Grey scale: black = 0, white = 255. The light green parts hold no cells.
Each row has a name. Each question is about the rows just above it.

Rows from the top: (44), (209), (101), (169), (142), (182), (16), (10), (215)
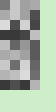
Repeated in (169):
[57]
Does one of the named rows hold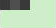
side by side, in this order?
yes
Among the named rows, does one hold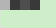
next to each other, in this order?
no
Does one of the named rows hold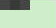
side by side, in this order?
no
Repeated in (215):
[57]

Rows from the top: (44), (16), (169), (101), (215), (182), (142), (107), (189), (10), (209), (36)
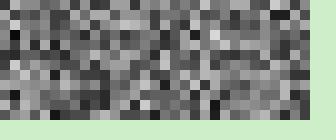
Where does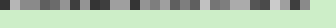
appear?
(44)
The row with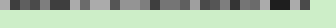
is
(16)
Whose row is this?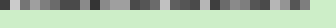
(142)
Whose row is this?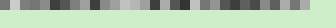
(169)
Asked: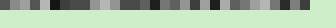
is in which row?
(36)
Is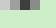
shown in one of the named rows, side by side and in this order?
yes

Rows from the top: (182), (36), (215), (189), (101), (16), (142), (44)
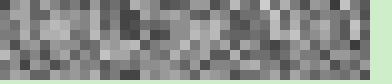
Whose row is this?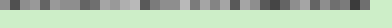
(101)
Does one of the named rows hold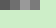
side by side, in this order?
yes

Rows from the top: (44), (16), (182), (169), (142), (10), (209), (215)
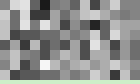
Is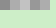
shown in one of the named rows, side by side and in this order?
no
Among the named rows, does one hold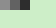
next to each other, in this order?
no
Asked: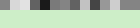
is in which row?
(44)
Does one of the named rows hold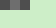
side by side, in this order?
yes
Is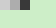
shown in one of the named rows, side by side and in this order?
yes
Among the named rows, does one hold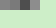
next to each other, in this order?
yes

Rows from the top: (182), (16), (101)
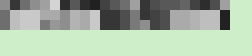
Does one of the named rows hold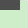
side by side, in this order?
no
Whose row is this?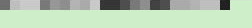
(101)
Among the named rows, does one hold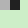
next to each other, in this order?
no
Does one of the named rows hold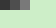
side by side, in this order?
yes

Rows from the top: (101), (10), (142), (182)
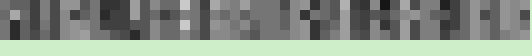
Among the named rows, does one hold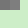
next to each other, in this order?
no
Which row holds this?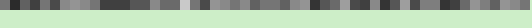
(142)
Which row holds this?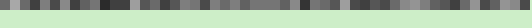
(10)
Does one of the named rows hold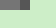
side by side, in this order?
yes
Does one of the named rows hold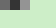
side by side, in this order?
no

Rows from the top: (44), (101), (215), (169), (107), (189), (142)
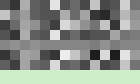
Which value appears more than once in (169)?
[83]
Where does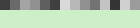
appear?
(215)

